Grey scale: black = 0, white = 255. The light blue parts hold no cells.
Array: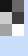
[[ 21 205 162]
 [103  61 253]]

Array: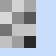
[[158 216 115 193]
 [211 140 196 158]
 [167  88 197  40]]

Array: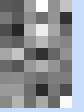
[[ 90 121  77 107 166 105 137 155 136]
 [ 85  91  38  94 196  86 139 155 179]
 [161 143 179 149  92 152 123 108 113]
 [254 111 238 184  49 177 109  42 169]
 [145 148 167 143 101 147 125 119 104]
 [194  50 103 133 146 112 124  77 250]]

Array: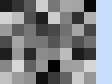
[[ 26 210 155  75  30 135 192]
 [ 51 187  93 165 153 215 156]
 [ 89  79 117 121  40  97 144]
 [206  31  60 118 140 149  17]
 [119 205  72  85 134   2  58]
 [167 129 112 122 188 159  98]
 [164  48 164  81  28 161 202]
 [  8 175  70 111  49 214 150]]

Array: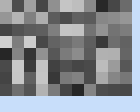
[[177 150  68 208  38  74  68  75]
 [ 77 180  83 126 133 200 199 111]
 [160 128  92 205  53  59  96  84]
 [ 70 174  95  72 146 195 197 178]
 [144  92 127  99  87  65  56 122]
 [197  76 196 108 123  80 122  69]
 [190  96 194 122 140  70 130  38]
 [138  91 115  94  91  74  75 132]
 [ 40 135 147  57 177 188 170  77]
 [ 71 140 115 110 176 155 134  73]
 [107 150 125  98 101  87 119  72]]

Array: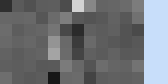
[[ 47 103 108 105  98  95 110]
 [ 90 102  93  99  92  93  93]
 [ 81 104  99 103  97  96  89]
 [ 93  86 102  96 100  89  92]
 [ 94 107 117 148 164  90  23]
 [ 76 126  72 105 107 123 105]
 [211  89  43  59  68 104 107]
 [135  84  96 106  96  84  68]
 [100  88  92  93  91 109  93]
 [102  98  96  88  98 101  96]
 [107  88  83  83  89  99  95]
 [124 113  74  88  90 115  98]]

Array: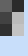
[[ 98  66  48]
 [ 43 187 195]]
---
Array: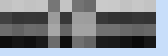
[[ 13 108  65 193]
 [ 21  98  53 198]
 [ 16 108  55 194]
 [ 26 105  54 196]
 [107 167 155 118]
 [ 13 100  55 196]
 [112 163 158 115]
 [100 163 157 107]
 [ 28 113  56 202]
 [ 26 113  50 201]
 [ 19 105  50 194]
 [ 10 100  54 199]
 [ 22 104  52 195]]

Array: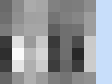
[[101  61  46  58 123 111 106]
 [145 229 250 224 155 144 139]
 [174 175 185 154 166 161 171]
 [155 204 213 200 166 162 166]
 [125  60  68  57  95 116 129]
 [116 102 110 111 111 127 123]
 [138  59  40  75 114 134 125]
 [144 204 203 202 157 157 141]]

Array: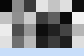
[[224 236 193   6]
 [112  78 144 139]
 [184 149 203  58]
 [ 32  14  63 228]
 [ 60  33  95 196]
 [ 30  68  11 223]
 [222 181 242  14]]

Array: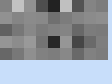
[[103 149  97 145 129]
 [120 140 119 133 194]
 [143 153 136 139 145]
 [129 116 123 137  78]
 [125  39 129 112  34]
 [136 150 132 124 192]
 [105  70 104 133  83]
 [129 106 124 139 132]
 [124 126 122 142 124]]

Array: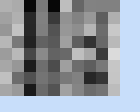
[[166 192 167 156 183 150 161 177]
 [153 108 151 185 121 195 176 171]
 [ 26  81  28  71  34  39  40   9]
 [106 116 110 138  98 127 129 122]
 [ 83 101  76  99  89  83  58   7]
 [161 121 159 105 160 151 146 190]
 [133 129 109 191  95 142 130 102]
 [108  39  94 168  51 181 152 130]
 [116  54 120  59 104 108  94 129]
 [188 197 198 219 185 200 175 129]]

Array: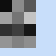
[[148  48 162  13]
 [129  62 117 139]
 [142  23 195  87]]

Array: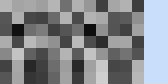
[[ 86  66 136 173  83  86 182]
 [165 168 196  72  16 175 164]
 [ 53  40  97 185 111  71 168]
 [ 60  64  72 161 124  66 159]
 [100 109 119 145  64 106 181]
 [162 157 180  68  85 179 112]
 [ 59  40  91 186 112  75 177]
 [166 161 195  77  14 179 151]
 [207 200 148  44 144 169  64]
 [ 80  70  96 164  84  85 166]
 [ 80  74 115 166  65  91 178]
 [183 177  83  65 161 144  61]]

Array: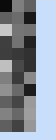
[[ 95 130  96 145 127 191  62  63 199  96  10]
 [ 66 104  69 105  59  73  56 115 117 108 127]
 [151 158 154  28 137  48  49  33 114  24  97]]

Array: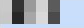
[[199 202]
 [ 38  51]
 [166 154]
 [217 211]
 [ 75  91]]
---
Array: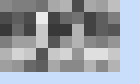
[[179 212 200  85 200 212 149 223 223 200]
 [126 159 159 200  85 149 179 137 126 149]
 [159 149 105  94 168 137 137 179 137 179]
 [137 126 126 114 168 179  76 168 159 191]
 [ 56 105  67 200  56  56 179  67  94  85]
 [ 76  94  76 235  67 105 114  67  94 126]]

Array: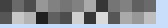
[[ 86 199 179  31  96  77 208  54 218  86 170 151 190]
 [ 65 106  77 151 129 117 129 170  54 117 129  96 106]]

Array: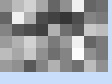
[[101 240 177  77  65  53  77 132 122]
 [155 188 210 167 101 144 240 101 111]
 [155 177 210 167 122 155 240 101 122]
 [188 167 200 144 111 132 252 144 122]
 [155 144  89 132 177 132 111 188 144]
 [132  89  77  65 177 111  89 200 188]]

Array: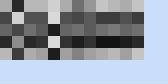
[[ 70 208  80  80 217  80  70  91  60  60  80  60]
 [ 41 140  41  50 217  50  29  50  19  19  29  41]
 [101  70 111  91  29 101 111  91 111 120 101 111]
 [184  60 172 160  29 160 130 160 172 184 160 196]
 [172  41 184 184 208 172 111 150 196 184 172 196]]

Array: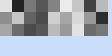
[[142 198  99  75 207 165 216 153  45]
 [165 108  75  87 186 153 226 108 120]
 [226  34 120  87 131 235 198  66 186]]

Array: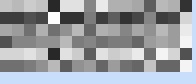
[[213 213 225 204  40 225 204  93 225 204 213 234 112 244 213  81]
 [195 185 204 195  40 225 225 133 234 176 176 167  93 185 176  50]
 [167 156 112 176 112 145 185 102 176 167 133 167 145 185 156 234]
 [ 81 133 133 145 145 185 124 133 112 124 124 102 156 167 156 244]
 [112 112 124 145 185  93 145 156 102 156 112 102 195 102 102 244]
 [ 61  61  81  70 253  50  50 124  61  93  50  70 133  61  70 213]]
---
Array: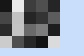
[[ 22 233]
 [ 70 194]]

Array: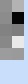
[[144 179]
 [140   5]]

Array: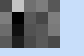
[[ 74 196]
 [126   1]]

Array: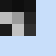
[[ 20  14]
 [188 154]]

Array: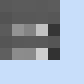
[[89 91]
 [83 88]]

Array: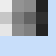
[[237 147]
 [198 126]]
